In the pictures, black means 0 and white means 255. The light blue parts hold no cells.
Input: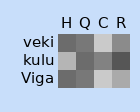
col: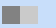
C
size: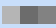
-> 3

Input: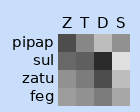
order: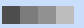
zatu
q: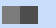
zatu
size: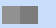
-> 2
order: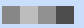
pipap

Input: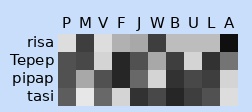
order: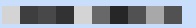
pipap
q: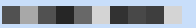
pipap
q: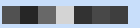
pipap
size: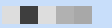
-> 5
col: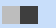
B
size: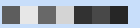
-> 7

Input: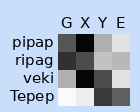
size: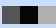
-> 3
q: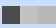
ripag
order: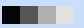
pipap

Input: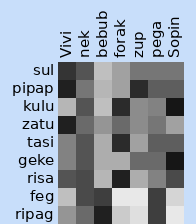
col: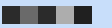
forak
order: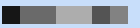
geke
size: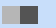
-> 2
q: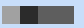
pipap

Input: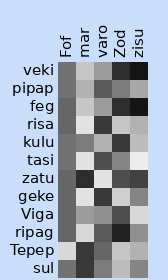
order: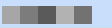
pipap
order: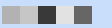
risa

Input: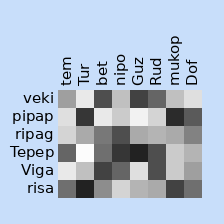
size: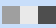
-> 3
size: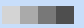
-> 4
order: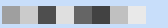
Viga
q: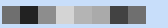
risa
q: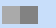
ripag
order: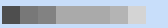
ripag

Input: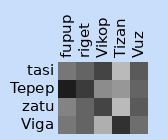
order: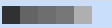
Viga
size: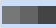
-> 3
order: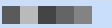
zatu
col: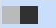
Tizan

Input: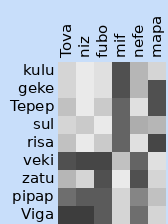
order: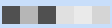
geke
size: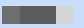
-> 4
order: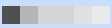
kulu

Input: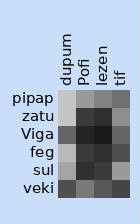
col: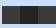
Pofi
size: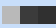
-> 3
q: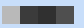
feg
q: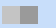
pipap

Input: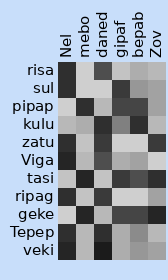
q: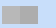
kulu
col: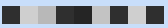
Nel
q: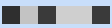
zatu
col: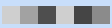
bepab
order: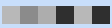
Tepep
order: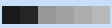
veki
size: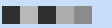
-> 5

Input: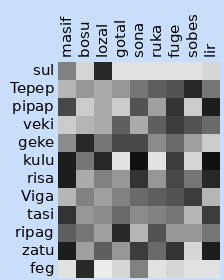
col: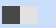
gotal
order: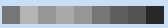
Tepep
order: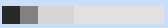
sul
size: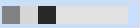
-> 7
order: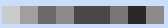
geke
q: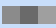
geke

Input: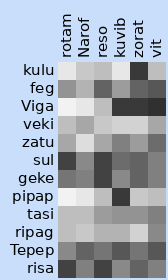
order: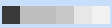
pipap
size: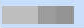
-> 4
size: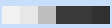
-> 6
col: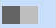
reso

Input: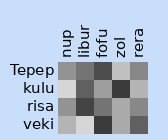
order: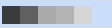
veki
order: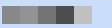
Tepep
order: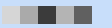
veki
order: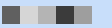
kulu
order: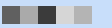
veki
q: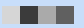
veki

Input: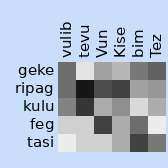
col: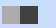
Vun
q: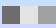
geke
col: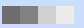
vulib
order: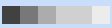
tasi
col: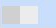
vulib
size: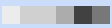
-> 6

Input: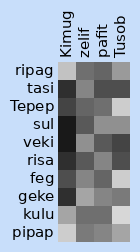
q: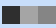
geke
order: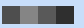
risa
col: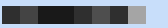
Kimug

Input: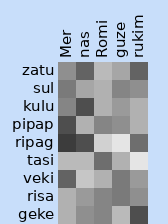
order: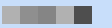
pipap
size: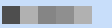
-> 5
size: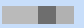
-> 4
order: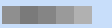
risa
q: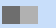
tasi
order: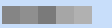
sul

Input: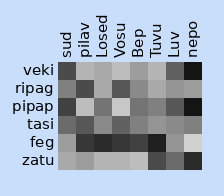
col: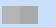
Tuvu
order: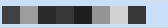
feg
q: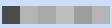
veki

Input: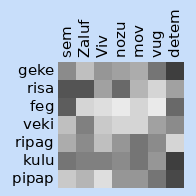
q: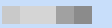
veki
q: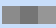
kulu

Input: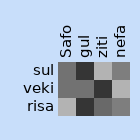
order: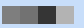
sul
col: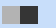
ziti
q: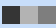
sul
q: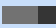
veki
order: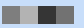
sul

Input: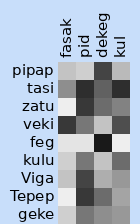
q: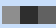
tasi
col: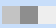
fasak
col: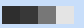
pid
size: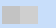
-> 2
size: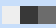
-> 3
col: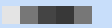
pid
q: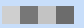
kulu

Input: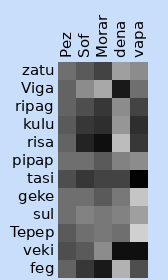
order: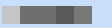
geke
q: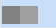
sul
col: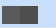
Pez

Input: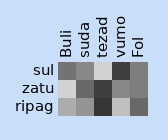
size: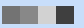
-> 4
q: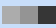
ripag
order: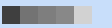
sul

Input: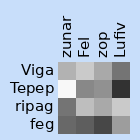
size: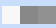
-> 3
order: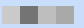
ripag
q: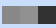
Tepep
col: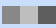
Fel
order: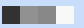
Tepep

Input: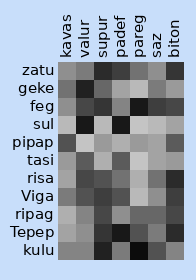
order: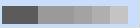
tasi
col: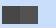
valur
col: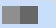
saz

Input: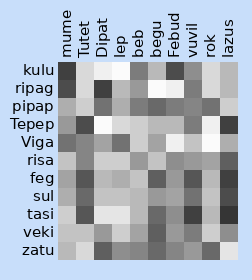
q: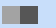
feg
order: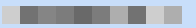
pipap
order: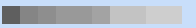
risa
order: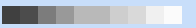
Tepep
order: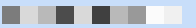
ripag

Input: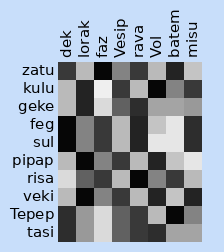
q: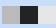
sul
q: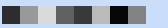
Tepep
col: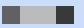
Vesip

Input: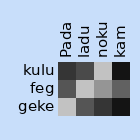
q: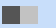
feg
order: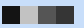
geke
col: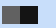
kam
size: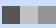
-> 3
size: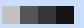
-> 4

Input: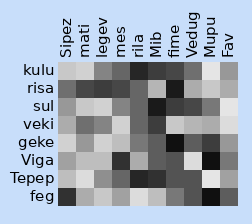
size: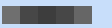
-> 5
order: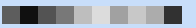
feg
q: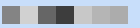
veki
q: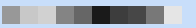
sul
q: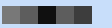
geke
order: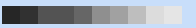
Tepep

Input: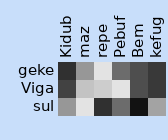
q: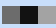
sul
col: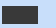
kefug
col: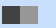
Kidub
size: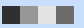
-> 4
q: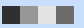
geke
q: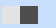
Viga

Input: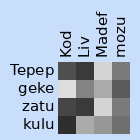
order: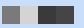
zatu
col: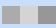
Madef
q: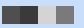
Tepep
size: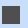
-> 1
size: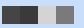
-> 4

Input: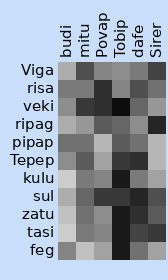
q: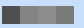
Viga
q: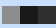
zatu
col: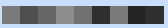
dafe
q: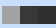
Tepep

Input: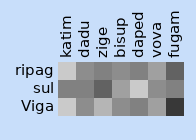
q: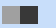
Viga
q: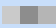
Viga
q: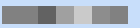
sul
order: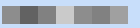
ripag
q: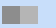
Viga
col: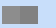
dadu

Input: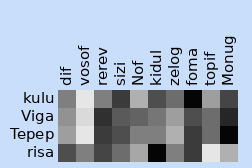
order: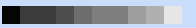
Tepep
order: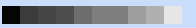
kulu
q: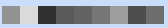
Viga
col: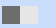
topif

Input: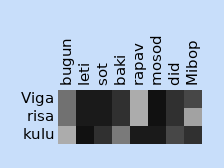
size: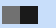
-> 2
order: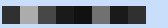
Viga

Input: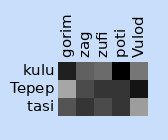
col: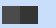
zag
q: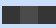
tasi
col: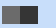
zufi
